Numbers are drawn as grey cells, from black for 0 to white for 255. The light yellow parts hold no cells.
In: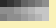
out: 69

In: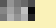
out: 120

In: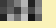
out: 125

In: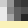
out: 68

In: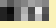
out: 117

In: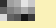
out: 172

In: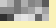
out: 117

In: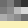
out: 79
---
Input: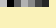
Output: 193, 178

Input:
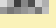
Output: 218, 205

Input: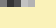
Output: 194, 179

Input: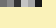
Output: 196, 166

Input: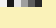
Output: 243, 229

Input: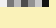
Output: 241, 202

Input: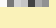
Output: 250, 211

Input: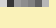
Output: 212, 183
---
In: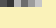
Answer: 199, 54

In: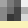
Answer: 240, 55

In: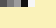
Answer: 246, 17

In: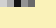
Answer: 209, 20

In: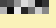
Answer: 234, 10

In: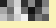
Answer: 239, 18

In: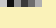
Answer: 201, 15

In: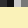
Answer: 202, 19

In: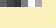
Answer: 248, 55

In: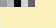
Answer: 211, 8
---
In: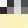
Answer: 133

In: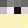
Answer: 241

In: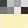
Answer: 134

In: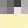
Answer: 121

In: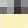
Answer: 153

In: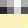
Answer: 110

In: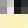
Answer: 231
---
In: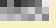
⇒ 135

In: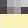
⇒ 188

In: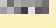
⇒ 172

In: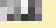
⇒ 140

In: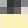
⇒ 69

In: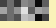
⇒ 148

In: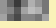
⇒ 87

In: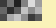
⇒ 90

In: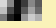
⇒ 16
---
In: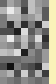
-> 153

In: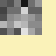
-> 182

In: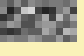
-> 65

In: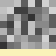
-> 110

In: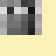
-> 160
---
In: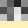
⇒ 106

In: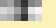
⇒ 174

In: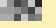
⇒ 170

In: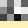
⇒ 152

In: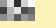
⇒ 169

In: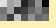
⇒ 62
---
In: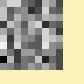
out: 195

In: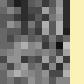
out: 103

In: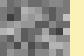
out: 121

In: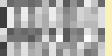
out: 62

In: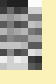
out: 61
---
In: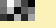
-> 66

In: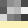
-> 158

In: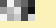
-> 102

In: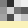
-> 225

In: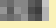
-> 76

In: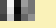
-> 156

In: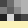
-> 166
